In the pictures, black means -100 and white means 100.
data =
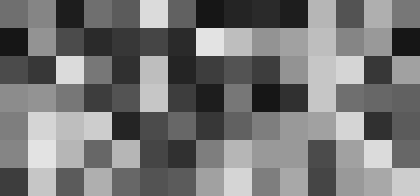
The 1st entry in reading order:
-13
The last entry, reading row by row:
61
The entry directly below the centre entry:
-57
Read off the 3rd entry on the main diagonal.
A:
72
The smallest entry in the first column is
-83
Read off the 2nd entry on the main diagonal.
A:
15
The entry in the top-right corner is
-7
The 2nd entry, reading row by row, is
4
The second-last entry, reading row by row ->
32
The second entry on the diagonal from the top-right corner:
20
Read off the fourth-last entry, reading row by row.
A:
-46
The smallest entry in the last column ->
-83
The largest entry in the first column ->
10
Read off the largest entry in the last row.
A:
67
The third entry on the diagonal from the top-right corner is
67
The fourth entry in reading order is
-13
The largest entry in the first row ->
72
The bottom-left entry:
-52
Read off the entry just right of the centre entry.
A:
-7
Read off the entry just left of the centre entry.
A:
-52
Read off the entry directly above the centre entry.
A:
-52
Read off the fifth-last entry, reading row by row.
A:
32

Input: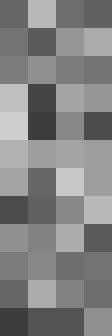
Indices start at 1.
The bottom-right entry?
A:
13
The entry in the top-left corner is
-19
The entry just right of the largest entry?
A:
-52
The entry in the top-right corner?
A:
-24
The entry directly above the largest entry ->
50
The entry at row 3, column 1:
-3
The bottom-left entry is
-52
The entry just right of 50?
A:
-46
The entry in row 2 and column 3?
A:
18
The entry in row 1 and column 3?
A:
-14

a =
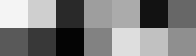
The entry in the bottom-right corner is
12
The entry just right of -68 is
24
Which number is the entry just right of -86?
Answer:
-19
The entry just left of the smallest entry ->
-56

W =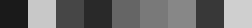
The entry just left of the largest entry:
-56
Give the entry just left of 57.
-80

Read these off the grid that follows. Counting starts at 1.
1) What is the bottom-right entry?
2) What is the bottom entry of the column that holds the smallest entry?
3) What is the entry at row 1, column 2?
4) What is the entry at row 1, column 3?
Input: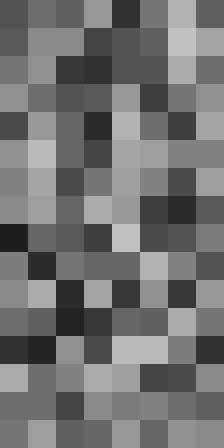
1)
8
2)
-8
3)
-14
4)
-25

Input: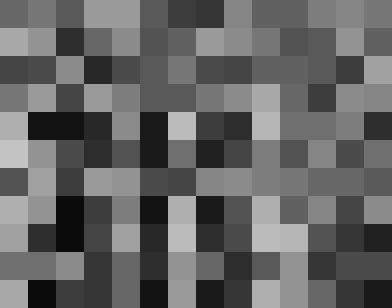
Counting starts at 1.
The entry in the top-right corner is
-7
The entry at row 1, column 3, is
-30
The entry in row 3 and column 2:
-41
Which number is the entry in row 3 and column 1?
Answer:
-46
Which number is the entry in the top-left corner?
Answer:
-19
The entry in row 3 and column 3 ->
9
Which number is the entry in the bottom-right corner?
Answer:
-80
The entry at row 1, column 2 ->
-7
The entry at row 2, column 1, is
32
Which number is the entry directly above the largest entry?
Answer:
37
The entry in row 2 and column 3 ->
-64
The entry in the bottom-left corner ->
32
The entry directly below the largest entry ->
-35
